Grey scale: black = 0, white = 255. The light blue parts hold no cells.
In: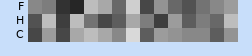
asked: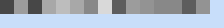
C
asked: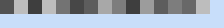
H
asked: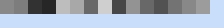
F

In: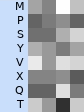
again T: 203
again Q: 100

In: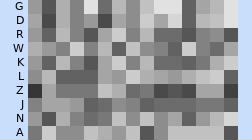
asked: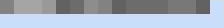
J
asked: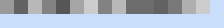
K
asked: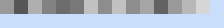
N

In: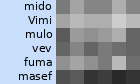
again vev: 101
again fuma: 144
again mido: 133
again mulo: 155

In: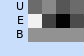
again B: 146
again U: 107
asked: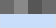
U
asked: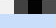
E

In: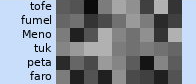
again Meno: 177
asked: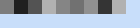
Meno
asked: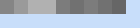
tuk
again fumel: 113

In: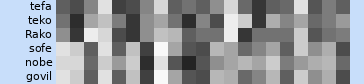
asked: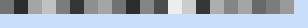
teko
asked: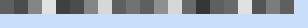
tefa
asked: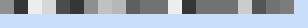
Rako

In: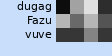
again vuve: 54
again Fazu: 182
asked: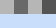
Fazu

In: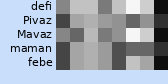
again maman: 102
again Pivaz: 146
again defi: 194

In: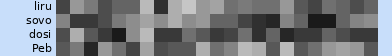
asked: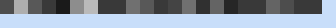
dosi
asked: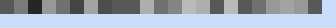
Peb
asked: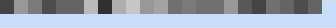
liru
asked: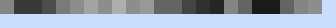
sovo

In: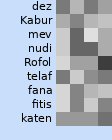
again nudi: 102
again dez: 122
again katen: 152
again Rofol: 161

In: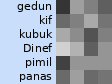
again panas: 106
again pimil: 149

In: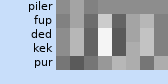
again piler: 141
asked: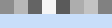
kek
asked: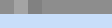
piler

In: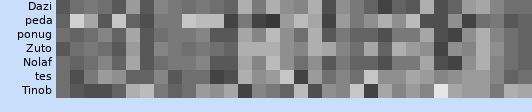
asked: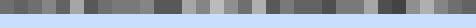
ponug
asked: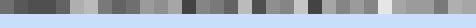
Tinob
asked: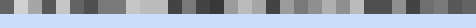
peda

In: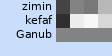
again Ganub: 131
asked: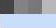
zimin

